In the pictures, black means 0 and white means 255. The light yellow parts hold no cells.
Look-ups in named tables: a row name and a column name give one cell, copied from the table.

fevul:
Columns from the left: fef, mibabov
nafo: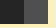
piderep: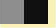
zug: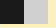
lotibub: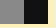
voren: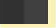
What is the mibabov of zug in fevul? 208
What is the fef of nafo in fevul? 36
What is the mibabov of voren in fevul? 63
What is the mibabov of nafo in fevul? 79
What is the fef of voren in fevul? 49
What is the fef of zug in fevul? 26
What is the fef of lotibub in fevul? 137
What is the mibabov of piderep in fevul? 16
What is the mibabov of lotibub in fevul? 17
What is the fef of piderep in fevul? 142

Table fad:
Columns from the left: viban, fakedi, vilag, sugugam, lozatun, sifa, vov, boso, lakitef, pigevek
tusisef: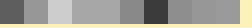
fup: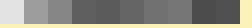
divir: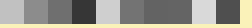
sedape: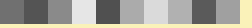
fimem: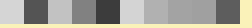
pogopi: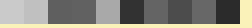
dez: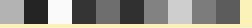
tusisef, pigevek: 153
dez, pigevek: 92
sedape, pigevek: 160
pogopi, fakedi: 192
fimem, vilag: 194
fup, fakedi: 156
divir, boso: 100

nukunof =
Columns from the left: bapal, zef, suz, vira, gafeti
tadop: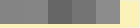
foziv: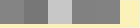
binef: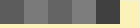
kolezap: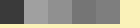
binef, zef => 122
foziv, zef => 119
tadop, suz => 102
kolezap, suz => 144
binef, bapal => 92
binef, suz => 100
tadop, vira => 116
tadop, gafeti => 140
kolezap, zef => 160
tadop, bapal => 132
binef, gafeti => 64
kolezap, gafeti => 126
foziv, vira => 129

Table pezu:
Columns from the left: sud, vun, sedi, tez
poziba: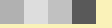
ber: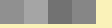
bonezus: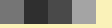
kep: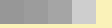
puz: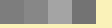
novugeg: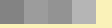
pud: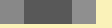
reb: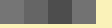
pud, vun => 88
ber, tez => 134
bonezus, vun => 47
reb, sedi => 77
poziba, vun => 221
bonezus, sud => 117

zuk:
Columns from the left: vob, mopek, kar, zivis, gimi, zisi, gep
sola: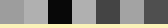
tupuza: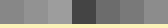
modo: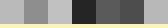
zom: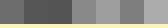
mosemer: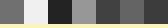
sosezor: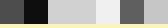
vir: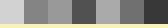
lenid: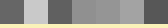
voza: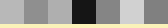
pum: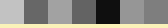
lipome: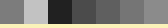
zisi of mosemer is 100
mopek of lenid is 201
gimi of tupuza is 108
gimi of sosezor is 240
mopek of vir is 131
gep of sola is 79
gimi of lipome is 95
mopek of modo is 142
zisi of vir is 112
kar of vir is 152
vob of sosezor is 77
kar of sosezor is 208
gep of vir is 57
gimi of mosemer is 65
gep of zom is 171
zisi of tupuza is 121
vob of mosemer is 112
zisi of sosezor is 95
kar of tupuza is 157
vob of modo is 186

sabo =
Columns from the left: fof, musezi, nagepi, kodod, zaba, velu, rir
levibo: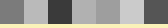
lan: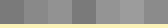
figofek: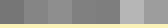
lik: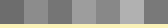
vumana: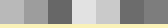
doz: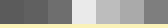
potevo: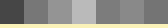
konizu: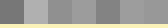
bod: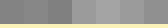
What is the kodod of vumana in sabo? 226
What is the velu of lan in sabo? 156
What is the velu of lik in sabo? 177
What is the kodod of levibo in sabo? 177
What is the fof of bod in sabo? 131
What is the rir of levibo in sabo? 85
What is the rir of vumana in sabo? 125
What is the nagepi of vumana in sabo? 103
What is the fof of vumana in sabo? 185
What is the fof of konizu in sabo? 119
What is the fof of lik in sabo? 109
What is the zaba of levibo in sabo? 158
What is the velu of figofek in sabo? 182
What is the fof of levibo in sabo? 123
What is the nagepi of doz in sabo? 110
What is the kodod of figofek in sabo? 128
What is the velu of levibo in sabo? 203
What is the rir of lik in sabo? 121
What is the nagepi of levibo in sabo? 58

